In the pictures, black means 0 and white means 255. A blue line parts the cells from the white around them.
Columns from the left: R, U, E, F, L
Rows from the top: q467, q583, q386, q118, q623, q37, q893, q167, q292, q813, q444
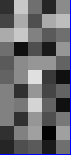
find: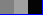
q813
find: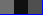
q118
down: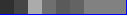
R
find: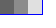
q37

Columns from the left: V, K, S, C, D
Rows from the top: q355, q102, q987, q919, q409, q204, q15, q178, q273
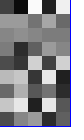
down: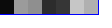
K
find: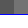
q15
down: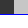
K
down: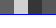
S
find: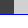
q409
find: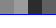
q273

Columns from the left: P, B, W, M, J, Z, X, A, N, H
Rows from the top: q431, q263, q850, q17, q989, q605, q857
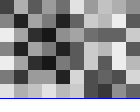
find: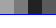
q17
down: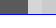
Z
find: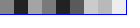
q17
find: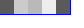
q17

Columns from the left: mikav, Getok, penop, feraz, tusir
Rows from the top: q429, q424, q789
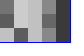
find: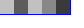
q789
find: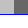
q424
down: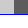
Getok
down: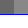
feraz

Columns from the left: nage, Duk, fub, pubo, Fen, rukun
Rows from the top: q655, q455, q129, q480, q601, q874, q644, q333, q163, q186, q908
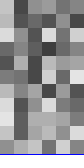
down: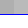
pubo
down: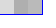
pubo
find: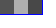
q601
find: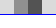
q129

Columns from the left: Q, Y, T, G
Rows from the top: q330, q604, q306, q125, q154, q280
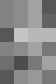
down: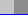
Y
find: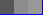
q280
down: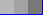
T

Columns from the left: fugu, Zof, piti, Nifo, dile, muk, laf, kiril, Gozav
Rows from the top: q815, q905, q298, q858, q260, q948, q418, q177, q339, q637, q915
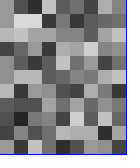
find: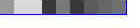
q905
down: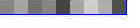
muk
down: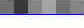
muk

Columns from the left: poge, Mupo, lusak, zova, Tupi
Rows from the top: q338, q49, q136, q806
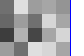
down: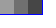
lusak
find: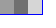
q49
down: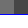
lusak
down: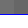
poge
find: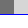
q49
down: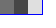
lusak
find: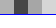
q136

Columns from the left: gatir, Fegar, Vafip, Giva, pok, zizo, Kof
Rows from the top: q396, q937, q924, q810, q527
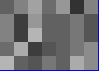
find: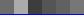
q810
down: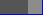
Kof
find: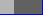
q924
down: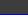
Fegar

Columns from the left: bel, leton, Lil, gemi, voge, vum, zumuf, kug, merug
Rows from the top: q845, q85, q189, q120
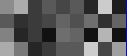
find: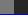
q120
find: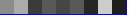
q845
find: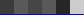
q845
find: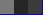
q120
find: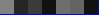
q189
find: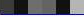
q189
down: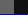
merug

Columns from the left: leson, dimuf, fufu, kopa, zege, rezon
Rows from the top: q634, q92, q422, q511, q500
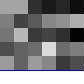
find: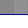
q92
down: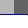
dimuf
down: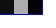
rezon
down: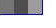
leson
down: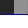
zege

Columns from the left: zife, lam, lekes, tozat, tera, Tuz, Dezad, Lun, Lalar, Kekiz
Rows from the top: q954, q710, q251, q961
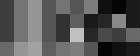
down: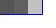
Tuz
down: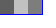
Tuz
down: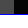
Lun
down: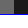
Kekiz
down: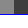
Lalar
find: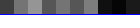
q954
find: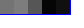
q961

